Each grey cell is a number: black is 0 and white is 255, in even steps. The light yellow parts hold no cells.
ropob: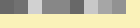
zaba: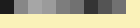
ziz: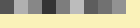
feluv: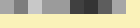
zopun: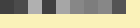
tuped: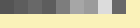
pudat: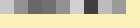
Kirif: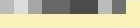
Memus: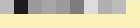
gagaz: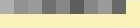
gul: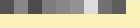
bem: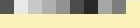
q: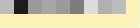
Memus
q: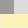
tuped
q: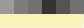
zaba
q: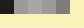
Memus
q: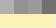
gagaz

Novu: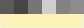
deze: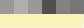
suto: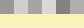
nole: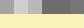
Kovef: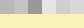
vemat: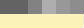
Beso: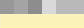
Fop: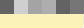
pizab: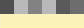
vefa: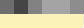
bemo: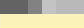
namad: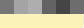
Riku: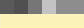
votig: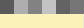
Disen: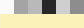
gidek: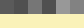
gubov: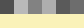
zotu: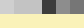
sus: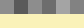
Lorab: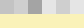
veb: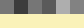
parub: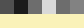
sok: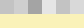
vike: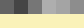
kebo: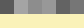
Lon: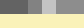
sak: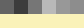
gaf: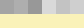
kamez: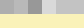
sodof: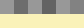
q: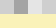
Lorab
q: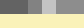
Lon
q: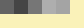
vike
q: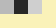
Disen

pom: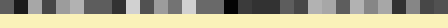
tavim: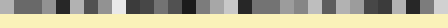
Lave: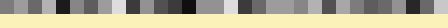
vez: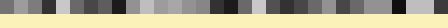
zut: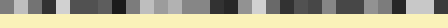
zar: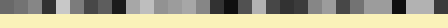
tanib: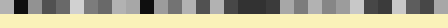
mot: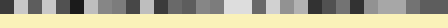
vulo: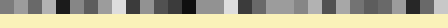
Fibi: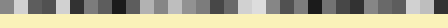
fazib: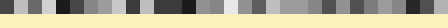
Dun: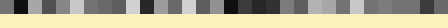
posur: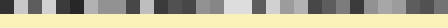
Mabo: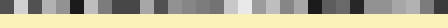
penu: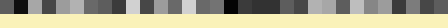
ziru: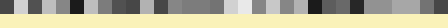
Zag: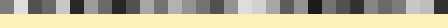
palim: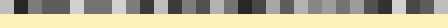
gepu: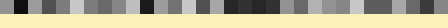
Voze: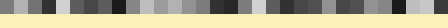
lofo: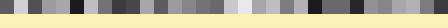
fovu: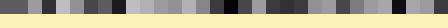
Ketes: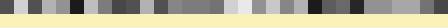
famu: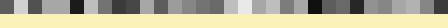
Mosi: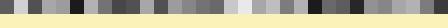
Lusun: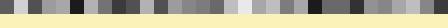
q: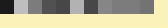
ziru
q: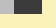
fazib
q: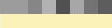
vulo
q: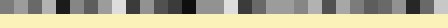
Lave

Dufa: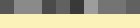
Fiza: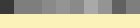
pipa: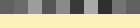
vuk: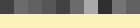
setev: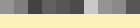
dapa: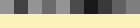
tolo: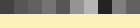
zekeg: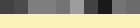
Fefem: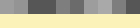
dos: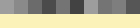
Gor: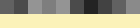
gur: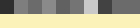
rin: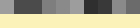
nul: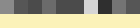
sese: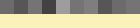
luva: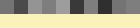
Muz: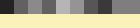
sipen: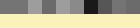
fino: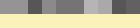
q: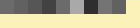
vuk
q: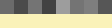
dos
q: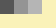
tolo
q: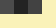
Gor
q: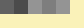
Gor
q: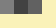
setev
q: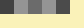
dapa

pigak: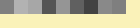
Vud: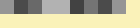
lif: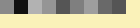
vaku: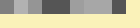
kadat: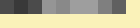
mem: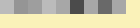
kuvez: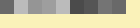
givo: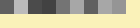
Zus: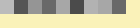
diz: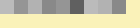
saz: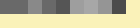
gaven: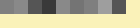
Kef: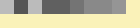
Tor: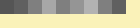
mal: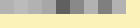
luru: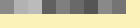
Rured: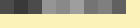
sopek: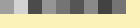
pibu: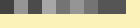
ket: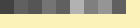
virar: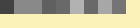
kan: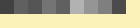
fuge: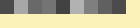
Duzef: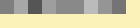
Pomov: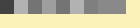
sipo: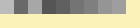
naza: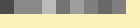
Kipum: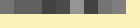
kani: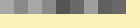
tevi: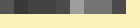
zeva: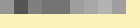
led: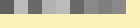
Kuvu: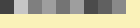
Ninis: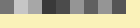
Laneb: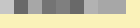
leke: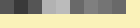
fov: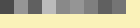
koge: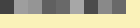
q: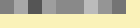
Duzef
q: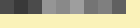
Rured
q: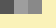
Duzef

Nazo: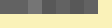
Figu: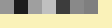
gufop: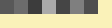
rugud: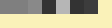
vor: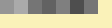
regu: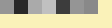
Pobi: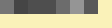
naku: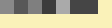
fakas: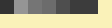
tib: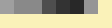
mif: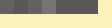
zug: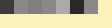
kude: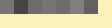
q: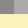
zug
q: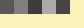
naku
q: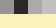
regu
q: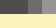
Pobi

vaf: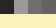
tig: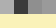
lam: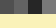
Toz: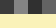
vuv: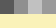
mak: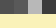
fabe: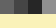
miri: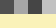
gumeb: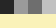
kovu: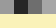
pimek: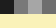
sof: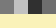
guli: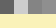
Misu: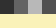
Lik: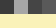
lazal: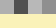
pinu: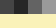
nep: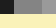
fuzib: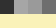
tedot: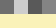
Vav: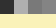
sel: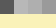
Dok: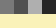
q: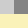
guli
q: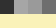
fuzib
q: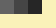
fabe
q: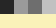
gumeb
